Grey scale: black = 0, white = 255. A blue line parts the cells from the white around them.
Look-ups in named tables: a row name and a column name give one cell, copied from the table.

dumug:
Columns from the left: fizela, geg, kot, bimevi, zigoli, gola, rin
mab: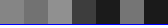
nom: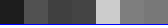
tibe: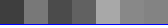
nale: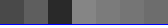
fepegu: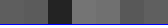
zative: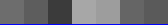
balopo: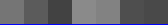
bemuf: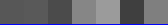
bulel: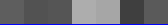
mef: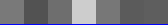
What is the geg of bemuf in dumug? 89
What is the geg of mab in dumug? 114
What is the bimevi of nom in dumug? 68
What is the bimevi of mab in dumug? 61
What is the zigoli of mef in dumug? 119
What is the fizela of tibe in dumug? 62
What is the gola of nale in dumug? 117
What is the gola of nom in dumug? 126
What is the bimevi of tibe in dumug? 97
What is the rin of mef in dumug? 94
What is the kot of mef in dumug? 110
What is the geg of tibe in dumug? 120
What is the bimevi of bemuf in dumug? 134
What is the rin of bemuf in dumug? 127
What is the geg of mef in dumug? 82
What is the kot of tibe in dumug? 75
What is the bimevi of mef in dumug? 205
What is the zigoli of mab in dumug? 27
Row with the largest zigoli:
nom

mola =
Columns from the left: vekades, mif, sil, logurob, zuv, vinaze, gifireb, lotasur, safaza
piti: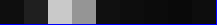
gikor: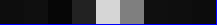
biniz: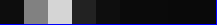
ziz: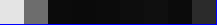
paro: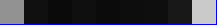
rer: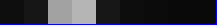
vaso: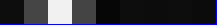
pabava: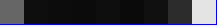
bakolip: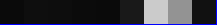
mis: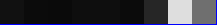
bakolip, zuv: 10
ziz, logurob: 10
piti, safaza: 13
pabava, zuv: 14
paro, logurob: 15
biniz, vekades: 13
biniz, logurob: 34
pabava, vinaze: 10
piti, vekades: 14
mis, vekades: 17

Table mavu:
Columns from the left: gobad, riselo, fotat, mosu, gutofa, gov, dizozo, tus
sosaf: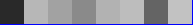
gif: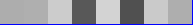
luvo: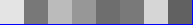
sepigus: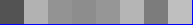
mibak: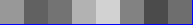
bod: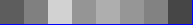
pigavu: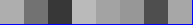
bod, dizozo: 130
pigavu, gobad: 174
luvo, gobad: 228
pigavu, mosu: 186
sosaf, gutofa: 178
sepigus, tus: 191
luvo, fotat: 187
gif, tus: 174
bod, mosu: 149
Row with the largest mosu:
pigavu

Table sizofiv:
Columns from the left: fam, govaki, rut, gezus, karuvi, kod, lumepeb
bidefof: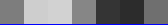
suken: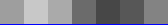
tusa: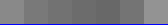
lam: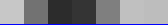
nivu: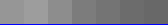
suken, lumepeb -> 131
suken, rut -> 170
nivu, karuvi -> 116
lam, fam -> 199
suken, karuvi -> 71
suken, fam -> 158
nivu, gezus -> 124
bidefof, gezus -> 134
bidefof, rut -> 210
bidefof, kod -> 44
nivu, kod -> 108
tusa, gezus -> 108

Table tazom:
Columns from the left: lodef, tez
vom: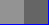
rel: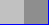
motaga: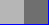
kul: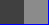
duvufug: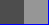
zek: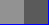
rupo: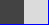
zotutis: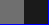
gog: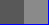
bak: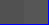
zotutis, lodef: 111
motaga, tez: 111
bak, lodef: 81
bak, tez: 86
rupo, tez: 219
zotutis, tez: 26
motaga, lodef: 182
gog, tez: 138
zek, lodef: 146
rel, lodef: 193
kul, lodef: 64
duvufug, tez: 150
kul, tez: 139

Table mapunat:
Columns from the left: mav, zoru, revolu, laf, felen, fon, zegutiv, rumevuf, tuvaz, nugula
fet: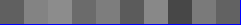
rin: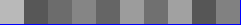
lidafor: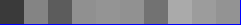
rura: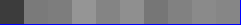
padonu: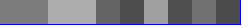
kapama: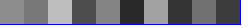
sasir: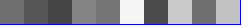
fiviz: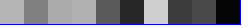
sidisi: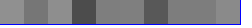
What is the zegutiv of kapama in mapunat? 161
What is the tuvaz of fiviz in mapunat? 73
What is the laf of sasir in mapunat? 132
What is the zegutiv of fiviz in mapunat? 206
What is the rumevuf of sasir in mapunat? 202
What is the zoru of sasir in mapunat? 86
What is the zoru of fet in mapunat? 131
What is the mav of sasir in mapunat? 110
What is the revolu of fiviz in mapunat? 171
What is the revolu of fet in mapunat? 140
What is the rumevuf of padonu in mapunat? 79
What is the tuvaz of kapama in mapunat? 114
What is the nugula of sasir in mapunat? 194
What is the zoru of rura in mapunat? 122
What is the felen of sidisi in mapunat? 126
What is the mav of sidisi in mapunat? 144
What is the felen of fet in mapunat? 125
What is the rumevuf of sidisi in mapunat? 125
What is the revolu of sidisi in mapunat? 142
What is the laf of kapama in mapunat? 76

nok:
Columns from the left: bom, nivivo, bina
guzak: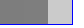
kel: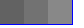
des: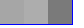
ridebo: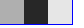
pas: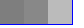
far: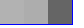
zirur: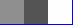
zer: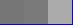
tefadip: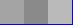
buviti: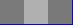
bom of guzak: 125
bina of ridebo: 230
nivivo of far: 173
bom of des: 166
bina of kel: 136
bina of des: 122
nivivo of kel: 114
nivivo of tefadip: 138
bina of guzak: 203
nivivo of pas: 136
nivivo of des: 173
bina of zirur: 254
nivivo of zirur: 84
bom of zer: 118
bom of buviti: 122

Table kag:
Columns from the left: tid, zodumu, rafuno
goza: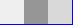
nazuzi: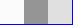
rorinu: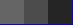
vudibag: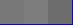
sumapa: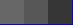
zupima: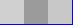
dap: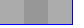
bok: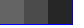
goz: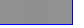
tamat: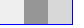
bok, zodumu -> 75
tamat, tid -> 239
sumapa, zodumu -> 87
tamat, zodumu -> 150
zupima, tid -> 208
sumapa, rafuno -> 54
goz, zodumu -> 143
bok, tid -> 100
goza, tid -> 239
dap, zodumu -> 151
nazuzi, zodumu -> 149
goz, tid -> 145
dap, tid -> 171
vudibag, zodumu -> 125
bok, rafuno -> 38
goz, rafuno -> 146
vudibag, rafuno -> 109
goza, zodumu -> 150
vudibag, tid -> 120

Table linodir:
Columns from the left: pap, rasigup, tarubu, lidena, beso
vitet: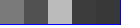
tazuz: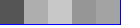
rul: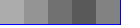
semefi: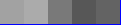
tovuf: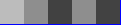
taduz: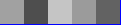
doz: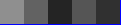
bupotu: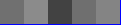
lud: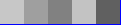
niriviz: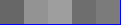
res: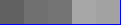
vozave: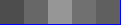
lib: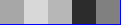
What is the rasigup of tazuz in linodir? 174
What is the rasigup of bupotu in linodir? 139
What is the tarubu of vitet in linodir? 187
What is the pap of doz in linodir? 143
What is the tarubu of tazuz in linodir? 200
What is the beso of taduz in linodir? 98
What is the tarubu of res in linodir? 116
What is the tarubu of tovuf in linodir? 65
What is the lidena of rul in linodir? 89
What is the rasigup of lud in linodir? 159
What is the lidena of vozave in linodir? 112
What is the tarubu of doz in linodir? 36
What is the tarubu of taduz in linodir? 197
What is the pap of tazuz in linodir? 85
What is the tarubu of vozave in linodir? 150
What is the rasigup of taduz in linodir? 78
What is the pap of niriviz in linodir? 103

